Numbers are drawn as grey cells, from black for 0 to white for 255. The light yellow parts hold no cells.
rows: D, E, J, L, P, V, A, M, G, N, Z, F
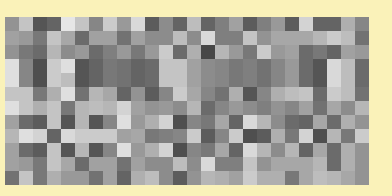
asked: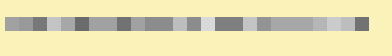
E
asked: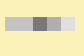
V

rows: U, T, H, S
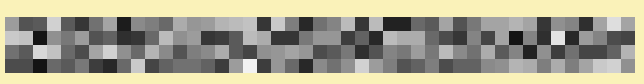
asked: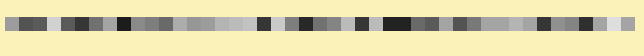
U

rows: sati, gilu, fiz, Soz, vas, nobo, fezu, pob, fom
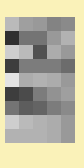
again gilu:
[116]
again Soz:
[124]
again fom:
[178]

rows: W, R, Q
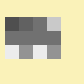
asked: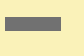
R
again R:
[113]
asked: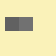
W
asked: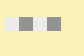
Q
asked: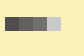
W

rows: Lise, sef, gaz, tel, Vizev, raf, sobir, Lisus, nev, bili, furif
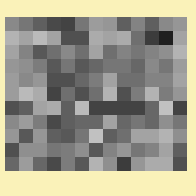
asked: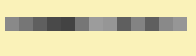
Lise
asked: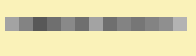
gaz
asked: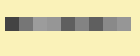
Lise
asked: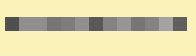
bili
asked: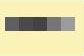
Lise
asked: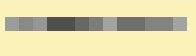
Vizev
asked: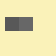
tel

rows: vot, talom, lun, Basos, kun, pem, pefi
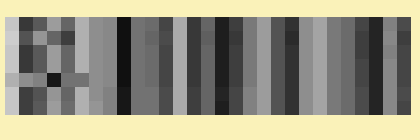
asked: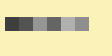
pem
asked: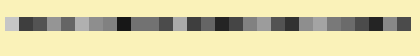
pem

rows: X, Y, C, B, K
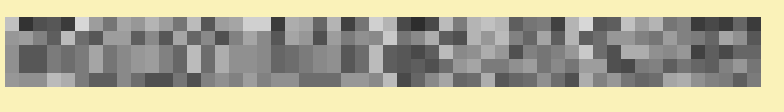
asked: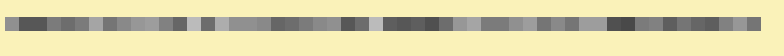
B
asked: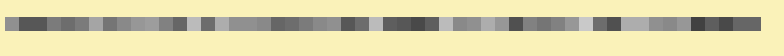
C

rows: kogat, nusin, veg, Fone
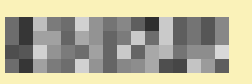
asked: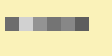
kogat
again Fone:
[109]
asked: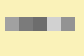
Fone
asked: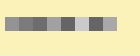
veg
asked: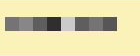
kogat
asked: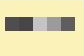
Fone

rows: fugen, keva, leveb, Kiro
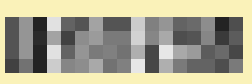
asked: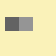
leveb
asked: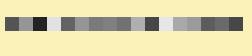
leveb
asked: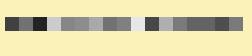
Kiro
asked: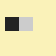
Kiro
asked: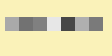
Kiro

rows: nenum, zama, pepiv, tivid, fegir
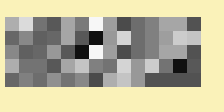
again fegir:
[82]
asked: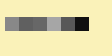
zama
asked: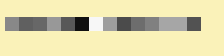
pepiv
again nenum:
[166]
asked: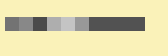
fegir
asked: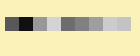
zama

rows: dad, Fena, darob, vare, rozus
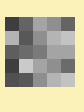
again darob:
[164]
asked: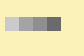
vare
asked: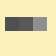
rozus
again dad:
[100]

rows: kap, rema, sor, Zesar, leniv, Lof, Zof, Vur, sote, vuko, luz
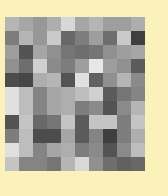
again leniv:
[181]
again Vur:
[196]
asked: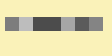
sote
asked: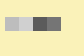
Lof

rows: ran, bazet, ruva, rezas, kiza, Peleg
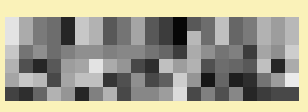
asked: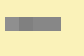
ruva
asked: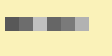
ran
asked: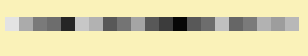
ran
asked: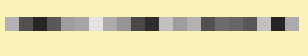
rezas
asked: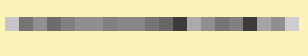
ruva
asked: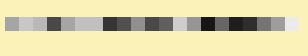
kiza

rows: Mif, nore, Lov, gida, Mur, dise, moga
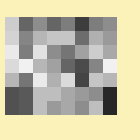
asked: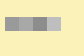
moga
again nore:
[197]
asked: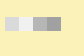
gida

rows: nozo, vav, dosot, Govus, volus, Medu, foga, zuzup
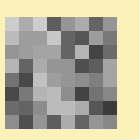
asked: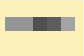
Govus
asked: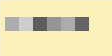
nozo
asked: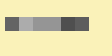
Govus
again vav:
[157]
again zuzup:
[149]
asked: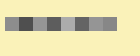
zuzup

